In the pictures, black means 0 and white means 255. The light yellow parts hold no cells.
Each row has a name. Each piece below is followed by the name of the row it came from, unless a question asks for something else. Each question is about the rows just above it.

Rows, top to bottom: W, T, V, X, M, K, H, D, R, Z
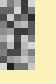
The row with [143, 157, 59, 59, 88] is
M
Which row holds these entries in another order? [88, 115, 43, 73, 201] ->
V
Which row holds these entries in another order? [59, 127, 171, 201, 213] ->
W

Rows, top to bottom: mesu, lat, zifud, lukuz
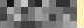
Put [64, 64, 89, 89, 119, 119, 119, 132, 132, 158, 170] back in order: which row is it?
lukuz
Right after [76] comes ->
[170]

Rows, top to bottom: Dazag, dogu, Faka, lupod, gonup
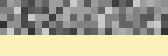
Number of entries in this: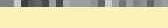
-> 24
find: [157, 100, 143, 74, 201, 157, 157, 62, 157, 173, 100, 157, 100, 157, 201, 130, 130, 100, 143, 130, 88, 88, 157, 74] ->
Faka
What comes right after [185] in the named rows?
[201]
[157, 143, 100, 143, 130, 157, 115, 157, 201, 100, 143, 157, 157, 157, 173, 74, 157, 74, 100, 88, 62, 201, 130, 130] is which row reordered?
dogu
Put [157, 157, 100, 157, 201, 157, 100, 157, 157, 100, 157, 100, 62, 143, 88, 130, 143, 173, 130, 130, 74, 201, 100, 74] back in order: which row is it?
Dazag
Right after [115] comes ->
[157]

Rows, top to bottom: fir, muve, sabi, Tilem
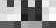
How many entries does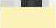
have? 8
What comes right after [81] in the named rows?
[66]
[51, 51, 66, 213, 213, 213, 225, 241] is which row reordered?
muve

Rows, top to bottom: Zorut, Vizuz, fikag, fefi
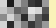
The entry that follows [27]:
[182]
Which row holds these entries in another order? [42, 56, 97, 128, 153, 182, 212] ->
fefi

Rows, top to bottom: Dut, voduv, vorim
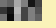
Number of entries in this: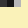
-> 3
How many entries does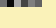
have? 6
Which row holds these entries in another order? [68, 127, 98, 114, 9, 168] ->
vorim

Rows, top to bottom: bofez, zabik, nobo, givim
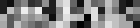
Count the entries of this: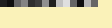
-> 14
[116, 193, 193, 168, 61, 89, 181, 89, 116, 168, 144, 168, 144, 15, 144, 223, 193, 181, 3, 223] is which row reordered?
nobo
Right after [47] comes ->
[61]
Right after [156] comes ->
[223]
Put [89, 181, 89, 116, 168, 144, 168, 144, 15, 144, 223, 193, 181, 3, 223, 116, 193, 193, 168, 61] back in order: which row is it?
nobo
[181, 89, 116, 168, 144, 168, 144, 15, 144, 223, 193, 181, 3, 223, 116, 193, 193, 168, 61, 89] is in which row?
nobo

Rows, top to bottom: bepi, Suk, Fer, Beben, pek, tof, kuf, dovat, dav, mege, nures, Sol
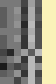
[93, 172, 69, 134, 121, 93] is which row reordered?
Fer
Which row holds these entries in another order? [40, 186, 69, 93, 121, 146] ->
Beben
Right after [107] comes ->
[146]
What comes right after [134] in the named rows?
[69]
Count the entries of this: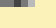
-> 5
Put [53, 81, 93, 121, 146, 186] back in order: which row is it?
tof
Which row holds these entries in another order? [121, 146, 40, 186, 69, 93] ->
Beben

